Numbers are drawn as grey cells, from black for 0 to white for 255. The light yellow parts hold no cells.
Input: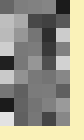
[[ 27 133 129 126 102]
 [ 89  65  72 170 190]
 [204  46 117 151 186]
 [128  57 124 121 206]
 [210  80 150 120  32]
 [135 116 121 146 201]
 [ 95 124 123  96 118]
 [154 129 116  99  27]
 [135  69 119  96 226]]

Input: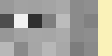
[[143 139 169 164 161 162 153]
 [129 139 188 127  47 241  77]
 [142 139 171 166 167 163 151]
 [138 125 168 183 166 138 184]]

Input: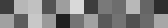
[[ 45 101 184 109 121  61 217 158  83 193 183  61]
 [167 106  80 115  89 162 116  32 154 200  92 161]]

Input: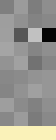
[[142 125 155 127]
 [136 131 145 158]
 [  4 193  86 159]
 [143 133 151 165]
 [134 114 161 147]
 [150 147 139 136]
 [150 160 146 133]
 [143 129 139 158]
 [137 123 155 136]]

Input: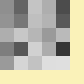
[[ 76 174 196 100 143]
 [ 89 179 191 119 147]
 [186 154 182 199 174]
 [ 53 172 209  87 126]
 [223 222 194 213 154]]

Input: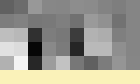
[[133 126 131 139 141 134 135 152 108  97]
 [133 114 145 154 113 127 121 119 130 125]
 [133 127 173 178  60 120 125  48 184 190]
 [133 143 185 185  37 123 137   6 219 225]
 [134 149 124  96 119 194 156  39 244 177]]

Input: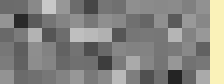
[[145 128 139 137 139 143 112 117  70 108 151 200 137 108 107]
 [135 153  90 144 102 112 136 143 120 144 132 117  90  41 148]
 [152 131 181 119 120 118  86 177 185 191 109  85 179 123 105]
 [ 97 137 122 118 131 130 135 105  78 115  98 130 142  94 119]
 [119 114 151 117 134 170 123  61 111 112 104 133 141  97 124]
 [170 102  36 110  80 126 185 137 121 151 131 119 112 107 147]]
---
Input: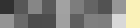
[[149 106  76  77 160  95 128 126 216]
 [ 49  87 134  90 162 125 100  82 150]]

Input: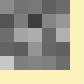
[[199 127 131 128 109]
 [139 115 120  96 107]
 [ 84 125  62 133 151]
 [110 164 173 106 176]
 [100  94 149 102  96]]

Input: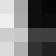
[[220 177  49  33]
 [227 167  14   5]
 [238 171  14  12]
 [205 200  64  63]]

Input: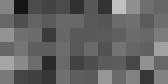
[[120  69  65  55 112  94  91 150 106 129  54 130]
 [131  21  76  67  75  49  87  52 192 143 111 101]
 [103  80  99  91 104 104  89  85 108 112  92 110]
 [147 112 108  59 102  89  89  90  96 108 103 124]
 [102 117  95  94 109  88 106  82 115 102  97 161]
 [165 138 109  42 105  66  78  91  93  71 145 103]]

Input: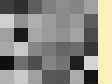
[[178 202 160  89  86 170  20]
 [ 63  47  95 128 139 132 159]
 [207 144 174 155 137 153  92]
 [159  26 167 155 144 163  75]
 [167 199 134 120 102 109  55]
 [ 15 110  78 132 115  30 213]]

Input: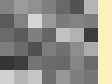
[[208 181 197 111 151 127 119]
 [130 155 144 127 104  83 180]
 [ 90 129 212 153 123 130 125]
 [106  91 127 101 193 178  60]
 [126 107  81 126 113 140 170]
 [ 53  62 116 107 105 133 106]]

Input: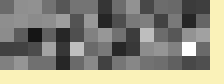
[[128 149 112 112  38 106 137  65 118 135 114 110  96  72  79]
 [106 143 145 114  86 116 116  53 109 146  72 108 105  59  62]
 [142 146 139 142 158  83 152  37  78 121 127  66 121  38 101]
 [140  92  21  96  38  79 129 151 113  60 190 108  87 147 161]
 [ 65  66  76 163  55 191 106 121  39  56 141 149 129 254 106]]

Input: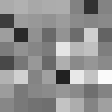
[[135 121 114 111 195 173 132 160]
 [171 177 168 172 173 130  49 131]
 [ 61 156 152 146 156 139 134 138]
 [158  41 145 105 147 108 207  99]
 [124 146 134 124 229 183 192 126]
 [ 72 119 152 105 175 138 150 138]
 [178 208 132 160  33 232 195 250]
 [156 121 135 139 150 138 111 131]]

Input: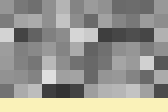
[[114 171 189  62  50  67 158 178 182 195 160  75]
 [150 120 111 144 180 132 155 145 106 108 104 152]
 [124 164 171 144 195 141 106 162 133 120 155 141]
 [211  68  98 128 140 214 203  62  70  78  70 177]
 [157 128 137 153 132 171  99 112 143 150 125 144]
 [154 130 118 185 142 113 104 116 165 154 209  87]
 [146 143 131 223 160 163 104 149 152 132 105 171]]
